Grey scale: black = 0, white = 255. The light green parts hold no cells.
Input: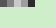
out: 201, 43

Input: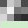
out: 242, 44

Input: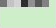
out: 211, 46

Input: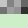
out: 197, 48

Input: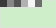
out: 246, 57

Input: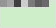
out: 205, 63

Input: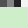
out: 244, 35

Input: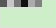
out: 199, 16

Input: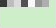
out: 249, 56

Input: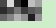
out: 218, 2
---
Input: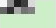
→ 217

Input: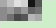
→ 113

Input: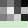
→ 195

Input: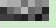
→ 35

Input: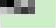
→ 115

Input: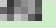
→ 99

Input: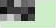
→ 29
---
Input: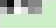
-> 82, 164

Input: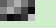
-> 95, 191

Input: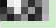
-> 18, 183

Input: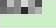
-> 97, 178

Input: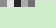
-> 141, 112

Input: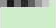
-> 144, 198

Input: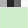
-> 177, 251

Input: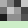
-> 173, 82

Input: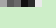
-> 166, 233
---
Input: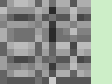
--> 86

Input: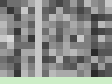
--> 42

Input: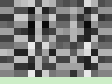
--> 106

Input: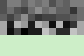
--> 41

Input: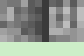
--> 131

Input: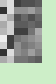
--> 116
